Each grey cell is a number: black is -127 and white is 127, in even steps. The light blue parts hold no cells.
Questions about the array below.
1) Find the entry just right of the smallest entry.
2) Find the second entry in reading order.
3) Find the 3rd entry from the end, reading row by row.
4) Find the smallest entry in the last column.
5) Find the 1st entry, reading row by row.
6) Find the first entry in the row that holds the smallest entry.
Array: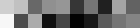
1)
-103
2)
65
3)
-37
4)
-29
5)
79
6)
119

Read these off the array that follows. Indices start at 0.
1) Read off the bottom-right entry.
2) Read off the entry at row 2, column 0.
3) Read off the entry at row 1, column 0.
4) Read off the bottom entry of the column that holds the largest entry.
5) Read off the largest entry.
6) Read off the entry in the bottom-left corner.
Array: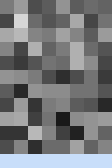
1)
4
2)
40
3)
-57
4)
4
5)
86
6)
-50

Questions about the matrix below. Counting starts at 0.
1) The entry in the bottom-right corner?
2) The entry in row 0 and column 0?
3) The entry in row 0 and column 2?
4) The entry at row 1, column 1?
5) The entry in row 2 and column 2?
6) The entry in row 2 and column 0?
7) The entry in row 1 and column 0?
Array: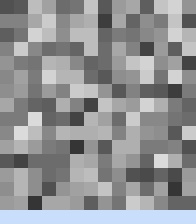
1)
-27
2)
-46
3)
61
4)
2
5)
83
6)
-33
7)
2

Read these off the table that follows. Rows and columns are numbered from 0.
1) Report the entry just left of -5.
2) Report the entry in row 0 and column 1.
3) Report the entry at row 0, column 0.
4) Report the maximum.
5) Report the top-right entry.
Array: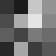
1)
-59
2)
-100
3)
-75
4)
100
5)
19

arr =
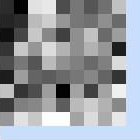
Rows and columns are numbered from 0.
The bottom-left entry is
22
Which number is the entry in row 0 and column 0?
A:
-83
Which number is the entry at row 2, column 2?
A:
71
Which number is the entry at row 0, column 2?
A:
97
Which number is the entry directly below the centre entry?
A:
-21
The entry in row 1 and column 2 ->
58
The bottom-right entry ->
103
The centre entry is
15
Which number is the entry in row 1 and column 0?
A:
-90
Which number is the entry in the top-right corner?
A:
65
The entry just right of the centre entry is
0
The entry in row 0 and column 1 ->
-124
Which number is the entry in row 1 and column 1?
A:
-83
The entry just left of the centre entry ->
58
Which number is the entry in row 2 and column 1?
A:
-57
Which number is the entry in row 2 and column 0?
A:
-111

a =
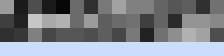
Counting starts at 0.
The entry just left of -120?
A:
-101
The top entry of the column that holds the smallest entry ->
-120
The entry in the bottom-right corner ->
-49
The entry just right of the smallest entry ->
-20
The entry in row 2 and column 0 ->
-79
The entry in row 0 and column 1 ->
-101
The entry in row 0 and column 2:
-49
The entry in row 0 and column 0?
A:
27
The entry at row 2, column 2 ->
0
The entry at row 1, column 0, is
-64
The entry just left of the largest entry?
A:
-93
